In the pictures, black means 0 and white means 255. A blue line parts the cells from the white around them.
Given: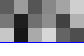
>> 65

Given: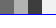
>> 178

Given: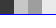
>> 199

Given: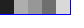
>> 151

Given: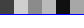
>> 139

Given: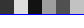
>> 80
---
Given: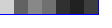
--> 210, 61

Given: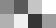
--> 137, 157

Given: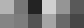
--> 180, 70

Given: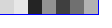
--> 215, 178

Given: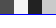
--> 78, 202

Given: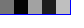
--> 117, 191

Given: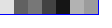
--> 226, 156

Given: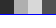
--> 45, 82
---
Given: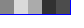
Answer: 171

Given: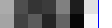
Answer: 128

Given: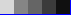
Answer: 101

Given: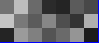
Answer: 36

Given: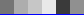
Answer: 233

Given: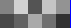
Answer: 84

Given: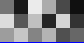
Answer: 172
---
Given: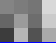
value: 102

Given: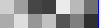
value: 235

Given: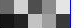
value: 229

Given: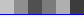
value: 175

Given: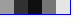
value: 229

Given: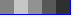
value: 47

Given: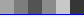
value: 200
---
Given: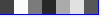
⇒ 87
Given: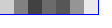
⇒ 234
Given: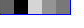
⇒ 120
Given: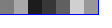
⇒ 152
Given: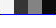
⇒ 11
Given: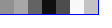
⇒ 195
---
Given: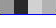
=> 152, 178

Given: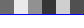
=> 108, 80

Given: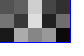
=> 83, 10

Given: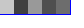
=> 200, 109

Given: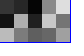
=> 53, 160

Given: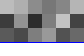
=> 188, 105

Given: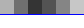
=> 178, 199
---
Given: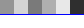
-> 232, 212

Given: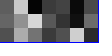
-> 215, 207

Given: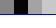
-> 200, 163

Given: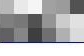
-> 245, 233

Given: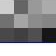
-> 206, 171

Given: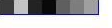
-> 195, 159

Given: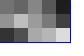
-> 220, 190

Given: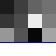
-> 236, 164

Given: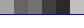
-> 191, 164
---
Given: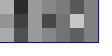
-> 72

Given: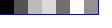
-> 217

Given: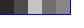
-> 196

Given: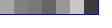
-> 101

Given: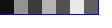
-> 179

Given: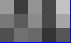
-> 139

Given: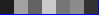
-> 202
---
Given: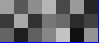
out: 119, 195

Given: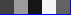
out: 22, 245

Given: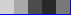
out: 76, 210

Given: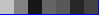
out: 101, 195

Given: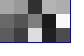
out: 126, 249

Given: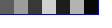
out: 208, 208
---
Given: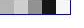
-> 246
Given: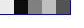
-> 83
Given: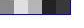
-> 57
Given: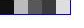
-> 222
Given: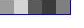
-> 127
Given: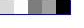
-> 1
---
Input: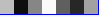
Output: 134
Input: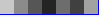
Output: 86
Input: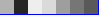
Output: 238
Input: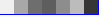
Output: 110
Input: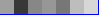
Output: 135
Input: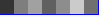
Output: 161
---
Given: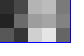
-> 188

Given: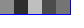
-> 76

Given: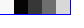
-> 110

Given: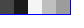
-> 191

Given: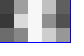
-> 192

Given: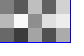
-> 97

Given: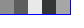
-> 53
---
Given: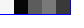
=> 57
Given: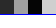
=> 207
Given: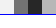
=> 183
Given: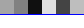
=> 190
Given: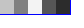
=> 44
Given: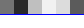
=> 91
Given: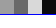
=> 12
